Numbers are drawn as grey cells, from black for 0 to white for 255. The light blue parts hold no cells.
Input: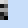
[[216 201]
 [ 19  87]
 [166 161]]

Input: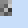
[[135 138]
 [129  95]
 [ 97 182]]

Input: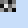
[[113 141]
 [ 17 232]
 [151  40]]

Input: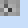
[[158 127]
 [170  91]
 [134 206]]

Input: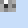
[[138 250]
 [173  48]
 [173 136]]

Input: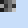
[[ 28  83]
 [161  52]
 [ 25  89]]

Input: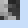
[[179 191]
 [173 148]
 [171 180]]

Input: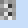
[[126 172]
 [164 230]
 [136 145]]
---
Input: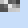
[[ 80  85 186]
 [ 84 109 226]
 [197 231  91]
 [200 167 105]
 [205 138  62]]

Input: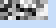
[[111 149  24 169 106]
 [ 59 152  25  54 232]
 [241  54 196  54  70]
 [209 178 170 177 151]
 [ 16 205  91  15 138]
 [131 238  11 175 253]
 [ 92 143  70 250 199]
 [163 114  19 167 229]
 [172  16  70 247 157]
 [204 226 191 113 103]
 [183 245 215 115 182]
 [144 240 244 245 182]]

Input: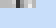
[[186 186]
 [186 186]
 [187 188]
 [193 208]
 [ 52  53]
 [145 156]
 [192 196]
 [237 213]
 [184 183]]

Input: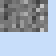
[[116 145 119 112 119 151 123 128]
 [ 85 119 119  65  76 100  64  98]
 [119 115 118 125  97 100 123  93]
 [121 161 131 132 135 100 128 118]
 [125  85 105  97 119 119 125 108]
 [ 98 153 153 119 152 119 114 139]
 [121 119 119 120 172 119 101 169]
 [129 105 139 139 124 138 128 119]
 [102 146  91  67 119  87 126  99]
 [ 83 119 119 119  85 179  88  65]
 [195 116 133 192 119 129 196  96]
 [126 130 119 119  91 119 124  96]]

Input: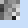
[[103 101  55  72 183]
 [161 155 130 129 105]
 [162 143 169 126 142]
 [ 31 220 119 172 148]
 [244 146 218 192 121]]

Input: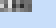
[[123 210 154]
 [141  95 119]
 [174 225 228]
 [105  58  82]
 [149 113 146]
 [126  44  99]
 [114 112 112]
 [102  97 112]]

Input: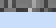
[[ 58 123 121]
 [116  70  73]
 [119 143 146]
 [122  71  77]
 [ 58 123 120]
 [ 58 124 119]
 [ 62 124 119]
 [194 118 119]
 [112 162 166]
 [100 129 128]
 [ 61 121 119]
 [107  66  68]
 [ 76 123 121]
 [ 58 123 119]]
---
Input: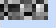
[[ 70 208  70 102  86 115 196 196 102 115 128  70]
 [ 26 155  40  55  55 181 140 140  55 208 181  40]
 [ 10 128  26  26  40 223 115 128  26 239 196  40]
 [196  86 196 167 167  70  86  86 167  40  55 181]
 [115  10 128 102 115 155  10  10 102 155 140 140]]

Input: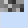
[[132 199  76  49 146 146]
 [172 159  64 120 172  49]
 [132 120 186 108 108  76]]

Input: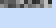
[[149 122  68  80 122  68 149 107 122 149 107 189 165]
 [ 80 107  92  92 149 177  56 134  44  56 134 189  44]]

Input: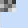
[[191 131 103 175]
 [119  88 191 231]
 [146  73 146  57]]

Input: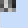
[[ 74 211 115  34]
 [102 199 102  46]
 [142  87 187 142]]

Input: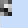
[[117 232 204]
 [131 143  72]
 [174  88  32]
 [ 58  20 174]]

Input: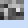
[[147 200  92  76 225 119]
 [ 63 187  92  76  50  63]
 [160 147 132 174 119 119]
 [ 35 132  76  92 107 107]
 [ 92  50 174 187 187 160]]
